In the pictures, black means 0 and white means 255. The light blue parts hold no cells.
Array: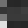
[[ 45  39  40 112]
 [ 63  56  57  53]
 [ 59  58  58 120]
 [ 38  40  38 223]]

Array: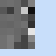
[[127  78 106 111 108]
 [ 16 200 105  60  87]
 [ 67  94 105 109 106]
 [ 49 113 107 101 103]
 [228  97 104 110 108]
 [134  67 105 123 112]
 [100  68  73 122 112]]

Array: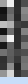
[[ 77  43 238 161]
 [136  45 101  17]
 [125  40 115  28]
 [ 57  64 178 191]
 [130  43 110  19]
 [ 80  45 242 145]
 [121  43  99  24]
 [ 79  71  94 114]
 [112  56  90  48]
 [119  36 141  51]
 [ 80  51 214 149]]

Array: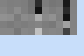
[[128  25 121 118 124  43 113 125 127 126 130]
 [129  42 130 125 132  17 115 126 140 128 135]
 [130  19 128 145 138 170 134 139 123 142 145]
 [130 161 136 121 125 132 129 125 128 122 127]
 [131  65 133 135 132 192 132 135 119 134 134]]

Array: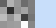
[[126 108 150 178  99]
 [125 164 145  46 163]
 [117  64 185 150 188]
 [134 251 159 156 149]]

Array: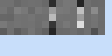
[[106 105 111  36 118 119 112  44 105 111 112 110 104 113 113]
 [108 139 109 191 114 119 121 154 114 119 105 120 127 106 116]
 [108 116 110 155 114 113 114 186 111 110 116 113 114 102 103]
 [107 115 110 222 113 120 112  55 117 109 114 113 115 112 121]
 [108  80 111 104 110 106 105  37  97 106 116 104  93 111  92]]

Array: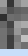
[[162 138  53 155]
 [102  96  83 127]
 [116 106 110  47]
 [171 160  68 103]
 [119 152  88 114]
 [192 124  62 113]
 [112 135  63 114]]
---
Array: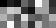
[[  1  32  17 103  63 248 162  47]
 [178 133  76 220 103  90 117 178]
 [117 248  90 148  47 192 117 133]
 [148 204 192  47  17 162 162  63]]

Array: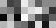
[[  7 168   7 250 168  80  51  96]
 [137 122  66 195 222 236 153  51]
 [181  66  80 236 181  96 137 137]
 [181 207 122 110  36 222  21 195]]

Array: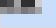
[[148 133 148 120 133 163]
 [ 60  76 163  47  47 205]]

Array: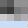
[[ 73  57 119 131]
 [104  88 146 146]
 [203 188 161 175]]

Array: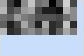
[[167  58  15 139 195 111 124   1  83 208  71]
 [182  44  58 124 139 111 139  44  97 167 124]
 [ 97  30  71 167 111  30 167  44  58 195  44]
 [182  71  97 154 167  71  30  30  15 182 139]
 [111  97 154 124 111  83  83  83  71 111 139]]

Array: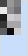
[[234 140 112]
 [ 69 152 126]
 [ 53 167 167]
 [ 29 206 194]
 [ 96  13 206]]

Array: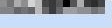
[[130 130 101 115 101 185 101  58 101 157 157 143 143 115 130]
 [143 115 173 143 212 185  70  58  85   0  85 173  58  45  70]]
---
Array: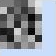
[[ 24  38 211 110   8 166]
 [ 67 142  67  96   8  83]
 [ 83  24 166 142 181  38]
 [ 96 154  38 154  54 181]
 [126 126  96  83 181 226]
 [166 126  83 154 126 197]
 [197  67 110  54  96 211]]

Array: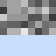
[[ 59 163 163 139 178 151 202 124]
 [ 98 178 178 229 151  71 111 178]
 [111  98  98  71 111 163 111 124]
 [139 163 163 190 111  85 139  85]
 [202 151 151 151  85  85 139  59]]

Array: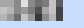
[[167 167 138 224 138 110 123 195  94]
 [181 153 110 195 153  55 138 181  67]
 [195 181 138 153 123  81 167 195  67]]

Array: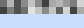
[[ 65 125  81 111 226 195 138 195  97 211  65 169]
 [111 181  81 138 195 138  65 169 181 153 125 211]]

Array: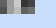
[[ 82 157 187  97 113]
 [ 97 157 202  53  69]]

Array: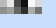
[[143 158 102  46 171 115]
 [186 231  74  17 247 217]]

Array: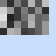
[[ 46 179 166  60  72  99 151]
 [123  46 123  72 179  86 191]
 [191  46 138  86 179  99 151]
 [207 151  60 123  72 138  46]
 [223  34  60 111 166  99 111]]

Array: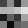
[[ 25  95  55 164]
 [ 67 138  39 152]
 [125  11  95 111]
 [179 179 194 225]]
